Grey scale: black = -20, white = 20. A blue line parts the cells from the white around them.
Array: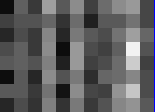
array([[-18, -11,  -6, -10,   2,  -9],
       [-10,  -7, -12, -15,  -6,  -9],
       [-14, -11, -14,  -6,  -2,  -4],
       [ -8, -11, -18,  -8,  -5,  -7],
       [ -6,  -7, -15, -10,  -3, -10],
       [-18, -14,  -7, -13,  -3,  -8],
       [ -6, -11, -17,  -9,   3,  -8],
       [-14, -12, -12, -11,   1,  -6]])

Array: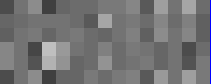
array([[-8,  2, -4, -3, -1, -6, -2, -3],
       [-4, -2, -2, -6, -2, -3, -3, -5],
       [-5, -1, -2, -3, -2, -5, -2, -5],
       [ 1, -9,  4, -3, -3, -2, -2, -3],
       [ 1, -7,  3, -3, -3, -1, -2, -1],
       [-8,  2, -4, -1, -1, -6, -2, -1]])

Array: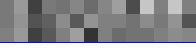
array([[ -1, -10,  -2,  -3,   5,  11,  11],
       [ -1,  -7,   2,   3,   0,   2,   3],
       [  0, -10,   0, -12,  -3,  -2,   2]])

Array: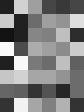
array([[-15,   5, -11],
       [ 12,  -3,   3],
       [-17,   1,  10],
       [ 19,   7,   2],
       [-15,  -1,  10],
       [ 11,   6,   3],
       [ -4, -12, -14],
       [-12,   6,   8]])

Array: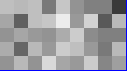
array([[ 10,  10,  11,   0, -11],
       [  6,  10,  17,  13,   9],
       [  3,   4,   7,   2,   0],
       [  7,   9,  12,   4,   9],
       [  3,   3,   6,  12,   5]])

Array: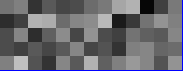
array([[ -2, -12,  -9,  -3,   6, -19,  -1],
       [-13,   8,  -3,   2, -16,  -2,   0],
       [ -8, -13,   2,   3, -10,  -5,   1],
       [ -8,  -6,  -6,  -9, -12,   1,  -3],
       [  0,  -7,   1,   8,   0,   1,   3]])
